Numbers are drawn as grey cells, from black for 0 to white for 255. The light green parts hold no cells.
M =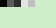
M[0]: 6
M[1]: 92
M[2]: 47

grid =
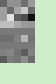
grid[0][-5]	101
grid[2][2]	94
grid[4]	[121, 121, 121, 121, 121]
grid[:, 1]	[144, 107, 225, 191, 121, 110, 120, 134, 125]
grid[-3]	[121, 120, 121, 121, 121]
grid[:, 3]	[112, 201, 76, 155, 121, 181, 121, 94, 140]
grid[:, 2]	[144, 166, 94, 169, 121, 127, 121, 114, 117]
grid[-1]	[91, 125, 117, 140, 108]
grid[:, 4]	[154, 105, 17, 151, 121, 115, 121, 130, 108]
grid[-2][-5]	127

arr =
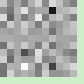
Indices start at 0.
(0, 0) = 199
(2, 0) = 219
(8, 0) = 208
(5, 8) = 166
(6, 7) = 115
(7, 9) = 137
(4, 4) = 154
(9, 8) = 170
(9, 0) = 119
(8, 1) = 107
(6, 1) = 195
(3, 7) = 141
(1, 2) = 181
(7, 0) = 187
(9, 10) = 215
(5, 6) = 165
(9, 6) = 186
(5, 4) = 171
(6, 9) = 167
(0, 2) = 169
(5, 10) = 162
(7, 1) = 127
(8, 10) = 150
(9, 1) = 178
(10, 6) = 204
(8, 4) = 157
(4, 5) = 158
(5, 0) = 172
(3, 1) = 202
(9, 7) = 66
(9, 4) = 181
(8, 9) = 173
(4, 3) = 193
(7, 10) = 123

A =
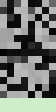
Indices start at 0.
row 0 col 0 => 151
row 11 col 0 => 15
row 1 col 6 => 16
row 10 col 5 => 175
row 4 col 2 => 188
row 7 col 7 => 44
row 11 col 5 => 163
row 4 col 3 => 166
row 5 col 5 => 179
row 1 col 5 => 183
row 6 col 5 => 24
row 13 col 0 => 79
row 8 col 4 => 180
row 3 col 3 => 180
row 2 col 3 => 187
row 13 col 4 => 11
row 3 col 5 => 182
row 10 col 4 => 169
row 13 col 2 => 174
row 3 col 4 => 12
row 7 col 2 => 11
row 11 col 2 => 179
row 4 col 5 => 189
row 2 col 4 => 163
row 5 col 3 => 11
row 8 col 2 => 90
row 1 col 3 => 180
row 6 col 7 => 188
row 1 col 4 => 82
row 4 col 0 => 164
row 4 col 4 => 20
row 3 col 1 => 9
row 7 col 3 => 18

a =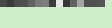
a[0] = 72
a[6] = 126
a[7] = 61

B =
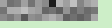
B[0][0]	162
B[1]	[116, 173, 174, 190, 166, 158, 103, 115, 94, 147, 103, 126, 107, 118]
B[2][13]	167
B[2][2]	145
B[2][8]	156
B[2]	[138, 122, 145, 89, 143, 135, 161, 176, 156, 97, 112, 97, 113, 167]
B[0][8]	181
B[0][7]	27
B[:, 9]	[159, 147, 97]

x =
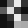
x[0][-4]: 16
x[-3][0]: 92
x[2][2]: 234
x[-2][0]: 17

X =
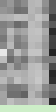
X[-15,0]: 137
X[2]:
[175, 179, 190, 188, 177, 195, 178, 62]
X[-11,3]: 166
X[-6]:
[122, 167, 128, 149, 187, 191, 156, 74]
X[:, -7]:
[152, 142, 179, 138, 186, 172, 184, 131, 108, 167, 178, 156, 120, 112, 190]
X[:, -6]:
[123, 111, 190, 107, 156, 128, 123, 187, 136, 128, 179, 192, 121, 112, 174]
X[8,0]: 188
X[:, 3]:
[139, 115, 188, 121, 166, 148, 134, 155, 116, 149, 174, 178, 131, 99, 172]
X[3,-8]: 128
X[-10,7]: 67
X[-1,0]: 162
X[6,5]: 179
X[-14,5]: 173
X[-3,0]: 149
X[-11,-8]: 135
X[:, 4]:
[181, 182, 177, 188, 191, 189, 186, 196, 166, 187, 188, 186, 175, 181, 187]
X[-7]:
[188, 108, 136, 116, 166, 157, 126, 126]
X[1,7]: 93
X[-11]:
[135, 186, 156, 166, 191, 194, 170, 42]
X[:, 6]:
[145, 132, 178, 137, 170, 158, 151, 158, 126, 156, 176, 174, 137, 122, 176]
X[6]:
[137, 184, 123, 134, 186, 179, 151, 65]
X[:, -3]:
[185, 173, 195, 181, 194, 189, 179, 196, 157, 191, 194, 199, 183, 159, 191]

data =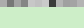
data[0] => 172
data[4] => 199
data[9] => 160
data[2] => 163

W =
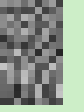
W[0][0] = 150
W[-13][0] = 139
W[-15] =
[150, 135, 145, 110, 145, 65, 126, 156, 65]
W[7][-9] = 125
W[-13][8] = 123
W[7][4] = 132
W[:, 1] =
[135, 69, 165, 113, 153, 93, 66, 120, 108, 166, 160, 154, 103, 98, 59]
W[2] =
[139, 165, 99, 177, 156, 75, 151, 132, 123]
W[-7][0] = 74
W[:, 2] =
[145, 92, 99, 134, 123, 126, 105, 186, 87, 90, 116, 109, 40, 43, 138]
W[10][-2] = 109
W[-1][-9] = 59
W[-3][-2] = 89
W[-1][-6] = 64
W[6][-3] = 67
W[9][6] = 84
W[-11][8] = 104
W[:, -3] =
[126, 65, 151, 90, 164, 156, 67, 152, 134, 84, 163, 165, 65, 66, 114]
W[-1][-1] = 85
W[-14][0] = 93
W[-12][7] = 146
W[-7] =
[74, 108, 87, 144, 84, 137, 134, 65, 144]
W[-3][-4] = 176
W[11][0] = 107
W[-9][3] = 55
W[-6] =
[196, 166, 90, 144, 168, 84, 84, 188, 127]
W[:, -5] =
[145, 74, 156, 135, 142, 82, 89, 132, 84, 168, 146, 133, 90, 84, 50]
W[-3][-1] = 189
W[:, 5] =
[65, 156, 75, 91, 75, 118, 143, 45, 137, 84, 75, 78, 176, 177, 139]
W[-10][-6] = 127
